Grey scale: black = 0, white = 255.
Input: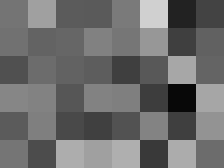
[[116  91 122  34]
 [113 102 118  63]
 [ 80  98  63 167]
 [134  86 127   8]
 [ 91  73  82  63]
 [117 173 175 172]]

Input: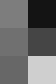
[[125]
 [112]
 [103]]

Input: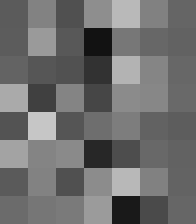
[[ 91  80 185 101]
 [ 92  88 119  98]
 [ 99  81 179 103]
 [170 132 139 105]
 [ 83  85 125  93]
 [163 138  77  98]
 [ 90  80 184  99]
 [107 122  25 102]]

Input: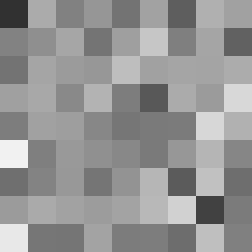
[[ 49 129 115  94 161]
 [130 166 159 127  97]
 [115 155 190 165 172]
 [160 137 125 171 216]
 [125 158 118 123 177]
 [241 153 136 151 134]
 [111 152 147  91 110]
 [155 162 163 209 123]
 [232 117 124 109 128]]

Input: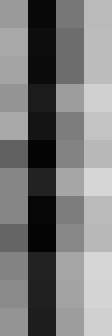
[[154 119]
 [168 109]
 [164 109]
 [148 157]
 [168 125]
 [ 97 131]
 [134 166]
 [134 125]
 [101 135]
 [131 166]
 [138 163]
 [148 157]]

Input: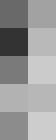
[[105]
 [ 51]
 [122]
 [178]
 [140]]

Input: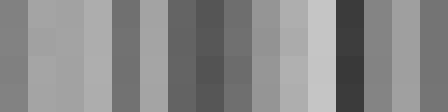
[[129 162 112 100 110 174  59 159]
 [130 163 114  99 112 171  61 159]
 [128 162 113 100 108 176  57 159]
 [130 162 114  99 111 174  59 160]]

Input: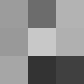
[[156 179]
 [153 176]
 [166  64]]
